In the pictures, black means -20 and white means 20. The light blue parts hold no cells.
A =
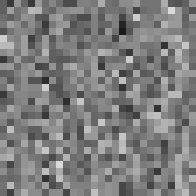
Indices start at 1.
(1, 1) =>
-5
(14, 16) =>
4
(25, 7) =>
10
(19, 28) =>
-1
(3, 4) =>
3
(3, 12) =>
-8
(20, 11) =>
2
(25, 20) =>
7
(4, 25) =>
4
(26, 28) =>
8
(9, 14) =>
4
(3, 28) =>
4
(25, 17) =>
-4
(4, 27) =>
-4
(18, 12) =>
-5
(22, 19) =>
3
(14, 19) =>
6
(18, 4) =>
1
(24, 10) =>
-3
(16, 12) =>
2
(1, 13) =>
0
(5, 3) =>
1
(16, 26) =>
-4
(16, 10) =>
-6
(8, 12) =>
-1
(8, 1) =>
2
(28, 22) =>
0
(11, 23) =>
2
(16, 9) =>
5
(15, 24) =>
7
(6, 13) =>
1
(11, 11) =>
1
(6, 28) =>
-2
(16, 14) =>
-3
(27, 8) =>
-8
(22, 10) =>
-5
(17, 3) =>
2
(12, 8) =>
2

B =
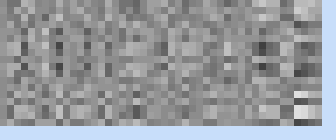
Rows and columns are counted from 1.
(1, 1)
2
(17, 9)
10
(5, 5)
7
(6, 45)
6
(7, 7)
10
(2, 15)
-1
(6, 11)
5
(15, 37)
4
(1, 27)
-3
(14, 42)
-1
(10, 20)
7
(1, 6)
1
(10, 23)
-1
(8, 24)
-4
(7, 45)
-4
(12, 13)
3
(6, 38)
1
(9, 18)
0
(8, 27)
8
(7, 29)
5
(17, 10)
-1
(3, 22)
1
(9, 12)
-1
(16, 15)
-3
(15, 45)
-1
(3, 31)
7
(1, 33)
-4
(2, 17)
3
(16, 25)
2
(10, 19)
8
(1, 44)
9
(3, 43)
5
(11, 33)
1
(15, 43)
-7
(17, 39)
8
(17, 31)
8
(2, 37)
2
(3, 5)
-1
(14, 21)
0
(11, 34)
1

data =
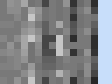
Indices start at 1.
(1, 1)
-1
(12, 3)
3
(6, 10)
-1
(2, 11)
-7
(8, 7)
-8
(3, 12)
-2
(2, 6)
3
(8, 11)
-12
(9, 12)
-1
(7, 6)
2
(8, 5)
-2
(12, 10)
2
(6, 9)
11
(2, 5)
6
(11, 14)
-9
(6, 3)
2
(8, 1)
1
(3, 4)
-1
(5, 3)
-1
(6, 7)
-9
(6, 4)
6
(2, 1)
-1
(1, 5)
-2
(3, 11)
-12
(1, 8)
-1
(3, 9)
-2
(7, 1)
-1
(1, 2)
3
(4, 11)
-7
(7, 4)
6
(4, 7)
-5
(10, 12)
-2
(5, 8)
-1

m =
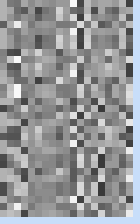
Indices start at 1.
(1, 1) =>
8
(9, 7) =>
7
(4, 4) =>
6
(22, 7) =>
6
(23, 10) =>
0
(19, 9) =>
-3
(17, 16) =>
2
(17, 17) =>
0
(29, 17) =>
2
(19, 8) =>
3
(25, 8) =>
2
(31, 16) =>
-2
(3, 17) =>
-1
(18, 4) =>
-9
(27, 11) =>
-3
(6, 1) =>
8
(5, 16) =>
4
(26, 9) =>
4
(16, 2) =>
-3
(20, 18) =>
-6
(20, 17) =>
5
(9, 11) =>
0
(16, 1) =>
-9
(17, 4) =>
3
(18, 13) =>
-2
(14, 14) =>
6
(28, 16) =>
0
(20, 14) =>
5
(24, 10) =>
1
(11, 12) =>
-8
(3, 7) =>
0
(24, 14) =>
9
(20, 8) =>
1
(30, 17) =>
5
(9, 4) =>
0
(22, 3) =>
9
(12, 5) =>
3
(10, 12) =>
-4
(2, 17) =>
-5
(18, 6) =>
2
